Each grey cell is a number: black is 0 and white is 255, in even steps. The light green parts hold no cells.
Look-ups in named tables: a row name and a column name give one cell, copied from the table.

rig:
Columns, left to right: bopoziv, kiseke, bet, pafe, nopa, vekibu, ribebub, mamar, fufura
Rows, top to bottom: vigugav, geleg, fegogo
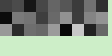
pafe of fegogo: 104
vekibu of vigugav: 86
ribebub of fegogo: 199
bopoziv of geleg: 11
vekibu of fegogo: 8
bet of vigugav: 22
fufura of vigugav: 47
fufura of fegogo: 103
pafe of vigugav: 71
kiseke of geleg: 122
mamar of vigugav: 114
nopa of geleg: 105

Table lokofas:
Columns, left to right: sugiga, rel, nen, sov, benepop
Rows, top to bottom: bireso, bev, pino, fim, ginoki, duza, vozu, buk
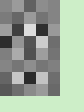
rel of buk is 110
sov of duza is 118
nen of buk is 138
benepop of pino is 153
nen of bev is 154
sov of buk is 154
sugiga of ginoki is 127
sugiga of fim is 45
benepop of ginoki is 116
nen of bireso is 97
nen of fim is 84
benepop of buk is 105

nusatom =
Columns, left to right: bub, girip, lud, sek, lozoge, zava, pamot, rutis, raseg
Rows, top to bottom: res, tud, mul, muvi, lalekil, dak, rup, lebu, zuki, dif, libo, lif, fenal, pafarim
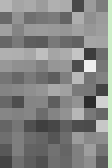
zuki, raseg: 209
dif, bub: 134
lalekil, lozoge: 165
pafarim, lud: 93
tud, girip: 146
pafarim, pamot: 128
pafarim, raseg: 90
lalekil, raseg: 108
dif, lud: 134
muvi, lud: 94
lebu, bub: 132
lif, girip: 127
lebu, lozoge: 170

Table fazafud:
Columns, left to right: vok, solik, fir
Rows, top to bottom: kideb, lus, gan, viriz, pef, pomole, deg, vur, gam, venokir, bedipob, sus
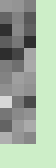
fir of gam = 73
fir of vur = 145
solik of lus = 131
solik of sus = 149
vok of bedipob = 99
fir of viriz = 46
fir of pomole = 169
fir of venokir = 146
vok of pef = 45
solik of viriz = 120
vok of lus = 101
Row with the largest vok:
gam

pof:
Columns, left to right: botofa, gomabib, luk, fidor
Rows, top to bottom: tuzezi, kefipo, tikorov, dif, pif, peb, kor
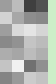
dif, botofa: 137
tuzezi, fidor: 81
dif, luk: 196
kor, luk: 203
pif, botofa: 173
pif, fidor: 175
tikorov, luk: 228
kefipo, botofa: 211
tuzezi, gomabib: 188
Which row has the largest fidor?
tikorov

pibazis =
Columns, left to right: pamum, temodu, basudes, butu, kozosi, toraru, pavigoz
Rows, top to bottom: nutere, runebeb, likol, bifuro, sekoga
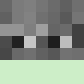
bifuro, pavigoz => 64
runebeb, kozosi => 104
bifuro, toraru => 189
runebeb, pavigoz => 117
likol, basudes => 127
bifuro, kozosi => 30
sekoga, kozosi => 87
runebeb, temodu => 123
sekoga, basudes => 112
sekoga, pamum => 71
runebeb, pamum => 97
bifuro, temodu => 33
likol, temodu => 148

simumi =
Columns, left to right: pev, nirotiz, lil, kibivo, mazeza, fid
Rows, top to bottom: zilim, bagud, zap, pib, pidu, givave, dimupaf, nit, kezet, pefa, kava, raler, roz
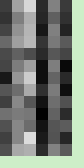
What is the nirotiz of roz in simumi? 168
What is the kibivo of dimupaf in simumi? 14
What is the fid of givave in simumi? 9
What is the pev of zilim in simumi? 61
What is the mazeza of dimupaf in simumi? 100
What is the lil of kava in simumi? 108
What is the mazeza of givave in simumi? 126
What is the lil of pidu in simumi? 77
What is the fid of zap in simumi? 35
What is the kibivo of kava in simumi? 19
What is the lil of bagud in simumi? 174
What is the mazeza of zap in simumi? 128
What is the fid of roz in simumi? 90

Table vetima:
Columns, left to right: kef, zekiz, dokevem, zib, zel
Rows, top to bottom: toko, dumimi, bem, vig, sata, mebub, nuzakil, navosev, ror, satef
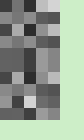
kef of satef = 97
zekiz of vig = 118
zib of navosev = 91
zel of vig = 82
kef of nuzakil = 70
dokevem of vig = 141
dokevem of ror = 211
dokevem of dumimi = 140
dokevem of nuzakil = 45
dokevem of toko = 48
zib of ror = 108
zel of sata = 133
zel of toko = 212
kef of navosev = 137
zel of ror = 97
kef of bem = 70
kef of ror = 149
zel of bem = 187
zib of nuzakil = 142

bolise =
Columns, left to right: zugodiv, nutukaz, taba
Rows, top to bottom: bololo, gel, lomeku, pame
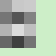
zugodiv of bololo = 160
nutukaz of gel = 85
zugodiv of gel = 117
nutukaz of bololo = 200
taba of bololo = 203
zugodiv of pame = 102
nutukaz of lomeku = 219

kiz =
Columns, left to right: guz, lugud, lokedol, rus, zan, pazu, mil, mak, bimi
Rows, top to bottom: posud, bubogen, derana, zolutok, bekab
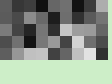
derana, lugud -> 68
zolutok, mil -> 211
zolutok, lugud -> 113
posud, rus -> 16
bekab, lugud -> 151
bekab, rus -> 195
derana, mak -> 154
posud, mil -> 18
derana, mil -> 157
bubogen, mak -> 90
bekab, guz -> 94

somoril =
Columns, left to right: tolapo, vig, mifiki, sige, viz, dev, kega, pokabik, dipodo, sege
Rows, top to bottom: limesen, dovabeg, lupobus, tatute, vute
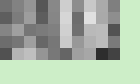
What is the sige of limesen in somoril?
86
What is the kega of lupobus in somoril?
112
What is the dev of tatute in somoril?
202
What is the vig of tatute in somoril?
118
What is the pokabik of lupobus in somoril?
185
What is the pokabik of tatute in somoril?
177
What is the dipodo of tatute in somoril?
187
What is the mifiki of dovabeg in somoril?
157
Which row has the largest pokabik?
dovabeg

